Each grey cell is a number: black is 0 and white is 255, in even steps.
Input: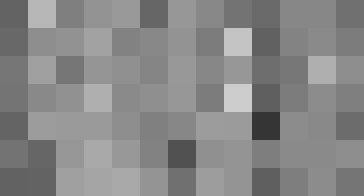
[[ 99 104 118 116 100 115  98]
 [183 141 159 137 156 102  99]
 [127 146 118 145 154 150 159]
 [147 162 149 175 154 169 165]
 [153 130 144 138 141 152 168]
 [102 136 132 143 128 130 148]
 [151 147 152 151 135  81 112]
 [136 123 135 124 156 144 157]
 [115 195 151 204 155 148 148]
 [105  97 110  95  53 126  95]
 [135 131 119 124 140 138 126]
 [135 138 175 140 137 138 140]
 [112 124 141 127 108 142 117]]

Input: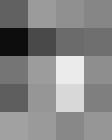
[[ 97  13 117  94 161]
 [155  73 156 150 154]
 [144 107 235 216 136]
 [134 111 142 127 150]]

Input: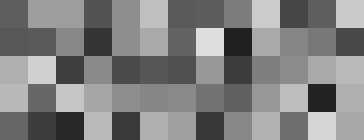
[[ 94  88 175 184 102]
 [158  90 207 103  61]
 [157 136  62 197  40]
 [ 83  53 138 166 185]
 [142 142  75 141  58]
 [191 169  87 134 175]
 [ 90  99  80 137 160]
 [ 93 221 152 114  56]
 [124  32  60  97 135]
 [203 169 127 151 178]
 [ 70 134 140 189 110]
 [ 95 120 169  35 213]
 [202  73 185 175 167]]

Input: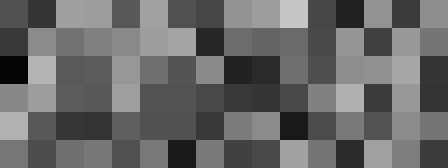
[[ 81  57   5 135 177 118]
 [ 53 139 180 157  87  77]
 [159 114  89  93  55 111]
 [157 129  92  88  51 119]
 [ 88 137 151 158  95  80]
 [161 157 112  83  81 121]
 [ 80 164  84  82  81  26]
 [ 71  39 137  73  56 122]
 [146 108  34  57 123  65]
 [157 100  42  53 139  73]
 [197 106 112  73  25 162]
 [ 71  73  78 129  75 116]
 [ 33 150 142 176 121  42]
 [146  64 144  59  82 160]
 [ 59 152 167 151 139 126]
 [142 117  53  51 116  60]]

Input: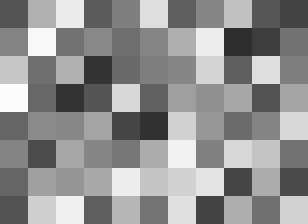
[[ 84 131 198 252 101 131 101  83]
 [177 248 111 103 139  75 160 207]
 [235 114 177  51 135 166 149 240]
 [ 92 136  51  85 164 134 169  94]
 [127 110 106 216  69 119 237 182]
 [222 133 127  96  49 172 197 115]
 [ 94 175 134 159 209 241 209 224]
 [134 237 212 144 151 128 227  67]
 [193  45  95 167 107 215  69 174]
 [ 86  61 222  82 132 196 172 112]
 [ 67 114 126 165 215 114  74 210]]

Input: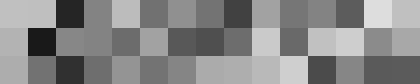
[[192 179 173]
 [191  25 114]
 [ 37 135  48]
 [131 131 110]
 [188 108 148]
 [113 162 115]
 [144  88 133]
 [115  79 171]
 [ 65 109 174]
 [162 202 185]
 [118 105 207]
 [131 193  75]
 [ 92 206 134]
 [221 139  90]
 [192 168  91]]

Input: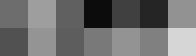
[[109  81]
 [158 148]
 [ 96  93]
 [ 12 121]
 [ 64 147]
 [ 37 128]
 [146 214]]

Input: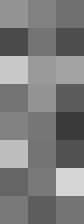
[[147  74 200 115 130 189 101 121]
 [129 115 154 147 118 115 121  93]
 [113  78 163  91  58  81 213 116]]

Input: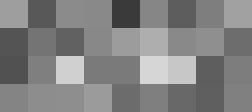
[[158  84  81 132]
 [ 88 116 127 141]
 [139  97 208 142]
 [137 136 122 155]
 [ 58 156 122 108]
 [134 174 214 127]
 [ 93 137 199 104]
 [126 143  94  95]
 [161 109 125 128]]
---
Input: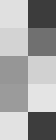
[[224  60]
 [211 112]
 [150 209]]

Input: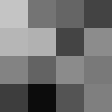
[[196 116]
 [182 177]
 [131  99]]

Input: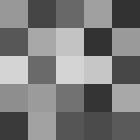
[[152  69]
 [ 87 168]
 [212 106]]

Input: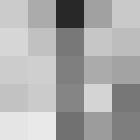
[[203 171]
 [214 193]
 [204 207]]

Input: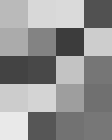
[[186 216]
 [171 131]
 [ 67  72]]

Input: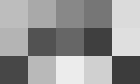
[[189 169]
 [180  82]
 [ 71 185]]
